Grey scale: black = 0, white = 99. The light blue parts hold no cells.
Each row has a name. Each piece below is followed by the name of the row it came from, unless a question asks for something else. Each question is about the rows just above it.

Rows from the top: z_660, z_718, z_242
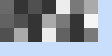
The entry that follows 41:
20
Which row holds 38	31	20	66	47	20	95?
z_718
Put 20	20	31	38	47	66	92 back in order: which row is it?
z_242
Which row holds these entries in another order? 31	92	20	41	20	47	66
z_660
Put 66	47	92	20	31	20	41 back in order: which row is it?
z_660
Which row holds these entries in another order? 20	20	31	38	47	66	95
z_718

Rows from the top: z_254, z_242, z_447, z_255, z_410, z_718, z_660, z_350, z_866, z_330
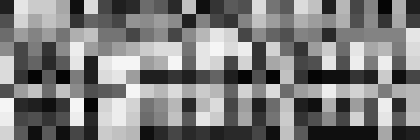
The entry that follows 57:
54
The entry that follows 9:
12
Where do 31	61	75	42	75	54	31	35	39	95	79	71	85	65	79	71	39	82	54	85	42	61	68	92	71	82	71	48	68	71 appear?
z_660

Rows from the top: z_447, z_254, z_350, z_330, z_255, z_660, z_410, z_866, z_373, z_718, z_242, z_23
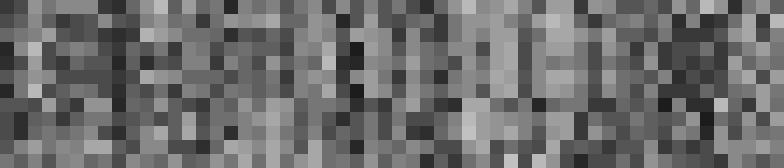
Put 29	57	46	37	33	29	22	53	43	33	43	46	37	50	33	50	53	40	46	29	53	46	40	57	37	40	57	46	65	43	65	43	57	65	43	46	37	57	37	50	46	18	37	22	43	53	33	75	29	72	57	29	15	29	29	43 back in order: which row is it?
z_23
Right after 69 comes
61
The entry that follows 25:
53

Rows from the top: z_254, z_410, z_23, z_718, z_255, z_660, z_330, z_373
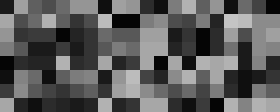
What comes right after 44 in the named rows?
10
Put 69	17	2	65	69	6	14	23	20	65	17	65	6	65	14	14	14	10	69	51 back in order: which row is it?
z_373
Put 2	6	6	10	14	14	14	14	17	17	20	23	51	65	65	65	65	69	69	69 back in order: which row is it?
z_373

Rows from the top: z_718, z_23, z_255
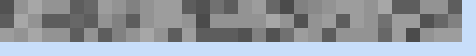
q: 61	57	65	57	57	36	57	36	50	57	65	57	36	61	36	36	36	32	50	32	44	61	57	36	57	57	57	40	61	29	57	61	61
z_255
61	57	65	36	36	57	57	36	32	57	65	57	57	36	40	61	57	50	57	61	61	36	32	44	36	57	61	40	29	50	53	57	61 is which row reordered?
z_718
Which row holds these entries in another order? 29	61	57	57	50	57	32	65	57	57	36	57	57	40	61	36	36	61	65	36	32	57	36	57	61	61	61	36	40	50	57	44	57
z_23
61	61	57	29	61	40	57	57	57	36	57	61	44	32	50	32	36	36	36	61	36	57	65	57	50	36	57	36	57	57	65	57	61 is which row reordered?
z_255
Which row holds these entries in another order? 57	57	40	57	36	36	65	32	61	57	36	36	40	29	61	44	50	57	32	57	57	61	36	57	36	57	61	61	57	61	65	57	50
z_23
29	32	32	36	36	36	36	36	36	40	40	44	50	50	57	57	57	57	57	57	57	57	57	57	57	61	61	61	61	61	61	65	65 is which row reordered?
z_23

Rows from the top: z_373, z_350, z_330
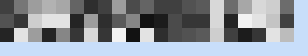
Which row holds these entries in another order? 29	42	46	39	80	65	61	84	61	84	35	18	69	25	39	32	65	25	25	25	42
z_373
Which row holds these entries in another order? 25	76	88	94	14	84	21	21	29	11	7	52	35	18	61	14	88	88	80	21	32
z_350
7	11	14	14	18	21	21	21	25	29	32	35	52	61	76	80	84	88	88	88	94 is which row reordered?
z_350

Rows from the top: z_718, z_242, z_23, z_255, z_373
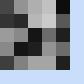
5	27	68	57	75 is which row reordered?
z_718
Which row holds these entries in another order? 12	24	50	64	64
z_373
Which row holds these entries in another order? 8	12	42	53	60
z_23
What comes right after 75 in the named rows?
5

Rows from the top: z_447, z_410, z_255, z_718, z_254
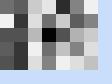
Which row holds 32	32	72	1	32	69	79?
z_255
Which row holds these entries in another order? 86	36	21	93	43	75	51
z_718
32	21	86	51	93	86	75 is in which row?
z_254
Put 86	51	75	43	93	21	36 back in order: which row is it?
z_718
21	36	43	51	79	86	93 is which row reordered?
z_410
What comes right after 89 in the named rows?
17
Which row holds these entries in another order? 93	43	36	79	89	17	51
z_447

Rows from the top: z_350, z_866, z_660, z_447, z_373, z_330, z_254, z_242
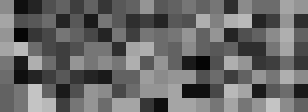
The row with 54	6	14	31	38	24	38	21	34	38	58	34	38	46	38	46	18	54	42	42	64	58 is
z_350
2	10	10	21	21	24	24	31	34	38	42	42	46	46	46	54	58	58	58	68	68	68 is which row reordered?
z_373
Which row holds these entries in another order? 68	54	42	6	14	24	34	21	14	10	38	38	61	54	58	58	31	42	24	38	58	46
z_330
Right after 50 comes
68
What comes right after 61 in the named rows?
54
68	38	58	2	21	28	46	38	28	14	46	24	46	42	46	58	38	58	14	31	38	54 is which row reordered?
z_660

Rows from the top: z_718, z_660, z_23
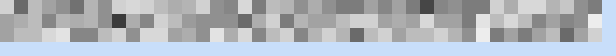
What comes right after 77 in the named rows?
56
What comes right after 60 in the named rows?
56
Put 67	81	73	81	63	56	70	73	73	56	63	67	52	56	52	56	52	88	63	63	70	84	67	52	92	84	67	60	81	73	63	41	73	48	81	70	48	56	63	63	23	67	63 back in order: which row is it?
z_660
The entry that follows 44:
70

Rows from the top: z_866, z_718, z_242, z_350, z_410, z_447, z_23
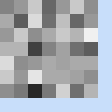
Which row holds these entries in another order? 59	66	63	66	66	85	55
z_410
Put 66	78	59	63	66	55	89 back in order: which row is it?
z_447
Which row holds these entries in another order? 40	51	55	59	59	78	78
z_866
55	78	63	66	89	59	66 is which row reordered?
z_447
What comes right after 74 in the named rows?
40
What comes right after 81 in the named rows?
43
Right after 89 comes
66

